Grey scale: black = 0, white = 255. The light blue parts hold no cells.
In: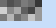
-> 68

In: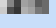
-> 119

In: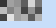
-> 147

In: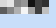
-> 63

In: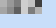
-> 124

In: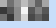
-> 127

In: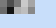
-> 190
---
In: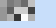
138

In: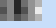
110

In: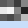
104

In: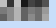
67

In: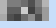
80

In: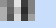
227

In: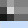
161

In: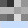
49

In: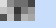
111
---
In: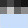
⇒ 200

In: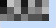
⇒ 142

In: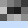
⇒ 42

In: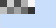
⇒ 163

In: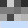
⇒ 126

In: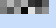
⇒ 223
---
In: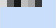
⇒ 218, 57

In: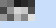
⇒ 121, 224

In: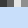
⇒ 57, 143

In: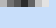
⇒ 183, 226

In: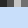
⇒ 40, 113

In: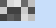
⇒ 93, 191

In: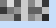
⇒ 122, 42

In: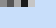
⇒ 140, 197

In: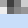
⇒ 165, 150
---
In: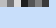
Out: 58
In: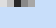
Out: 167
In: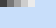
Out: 235
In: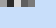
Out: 122
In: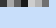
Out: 112
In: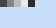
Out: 43
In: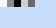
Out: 106
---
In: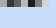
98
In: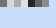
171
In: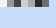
69
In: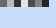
52
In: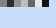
147
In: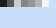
204
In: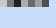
34
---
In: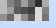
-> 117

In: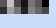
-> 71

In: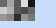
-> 119

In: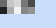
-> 146

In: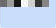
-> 132

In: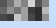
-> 144

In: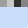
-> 132
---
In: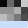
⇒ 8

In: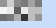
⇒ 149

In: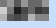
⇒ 120

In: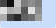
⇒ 70

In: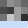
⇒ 103

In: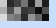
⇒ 203

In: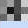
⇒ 133

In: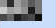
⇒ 146

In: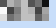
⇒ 84
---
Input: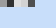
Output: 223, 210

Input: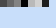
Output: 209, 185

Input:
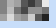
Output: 232, 217

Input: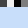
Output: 240, 125

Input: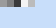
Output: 243, 187

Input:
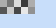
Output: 231, 219

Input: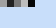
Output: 189, 161

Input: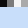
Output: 244, 170
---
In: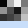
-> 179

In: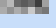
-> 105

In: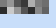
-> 174

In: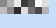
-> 87

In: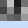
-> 194

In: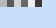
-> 104

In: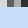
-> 97
